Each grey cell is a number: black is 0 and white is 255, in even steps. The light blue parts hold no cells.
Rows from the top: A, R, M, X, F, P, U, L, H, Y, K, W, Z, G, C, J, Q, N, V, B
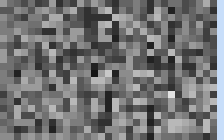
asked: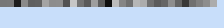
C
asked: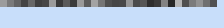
H
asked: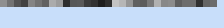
M
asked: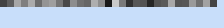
J

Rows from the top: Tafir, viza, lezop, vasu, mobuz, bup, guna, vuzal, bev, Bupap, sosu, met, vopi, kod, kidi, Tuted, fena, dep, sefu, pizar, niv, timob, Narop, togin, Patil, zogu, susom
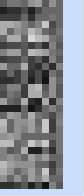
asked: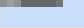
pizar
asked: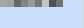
Patil
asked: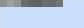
pizar
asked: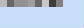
dep
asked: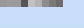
vuzal
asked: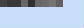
lezop
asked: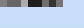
timob

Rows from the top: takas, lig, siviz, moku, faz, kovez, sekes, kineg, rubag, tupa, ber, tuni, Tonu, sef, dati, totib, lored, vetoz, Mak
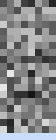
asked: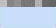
lored
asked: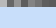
moku
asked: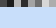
vetoz
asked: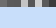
tuni
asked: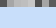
faz
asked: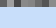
dati

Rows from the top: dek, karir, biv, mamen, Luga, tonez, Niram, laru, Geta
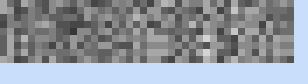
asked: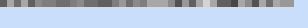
laru

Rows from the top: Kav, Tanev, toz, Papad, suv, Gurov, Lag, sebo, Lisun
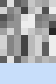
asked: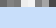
Papad
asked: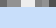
Papad
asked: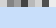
Tanev
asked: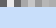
Lisun

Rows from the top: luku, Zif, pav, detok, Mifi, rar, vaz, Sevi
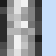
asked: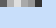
Sevi
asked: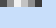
vaz
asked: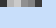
pav
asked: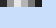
rar
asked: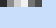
detok

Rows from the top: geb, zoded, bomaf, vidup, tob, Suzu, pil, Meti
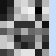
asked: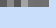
tob
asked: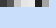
Meti
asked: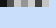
bomaf

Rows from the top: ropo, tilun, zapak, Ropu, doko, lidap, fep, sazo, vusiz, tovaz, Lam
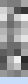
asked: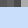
sazo
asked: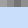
Lam

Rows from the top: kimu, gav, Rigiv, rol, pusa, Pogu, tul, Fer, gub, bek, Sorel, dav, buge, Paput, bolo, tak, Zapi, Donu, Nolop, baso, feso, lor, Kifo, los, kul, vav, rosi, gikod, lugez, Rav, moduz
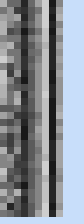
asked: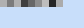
gikod
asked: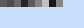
Donu

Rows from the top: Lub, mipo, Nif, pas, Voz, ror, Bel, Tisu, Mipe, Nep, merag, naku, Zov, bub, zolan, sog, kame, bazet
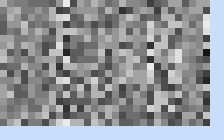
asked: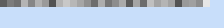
Voz
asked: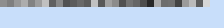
kame
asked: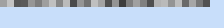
bub
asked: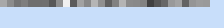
Lub
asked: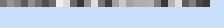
naku
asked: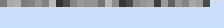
mipo

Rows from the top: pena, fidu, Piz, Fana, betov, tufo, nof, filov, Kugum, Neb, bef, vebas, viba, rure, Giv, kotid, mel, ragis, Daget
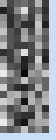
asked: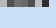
pena
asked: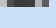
nof
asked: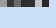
Fana
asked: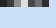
fidu
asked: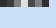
filov

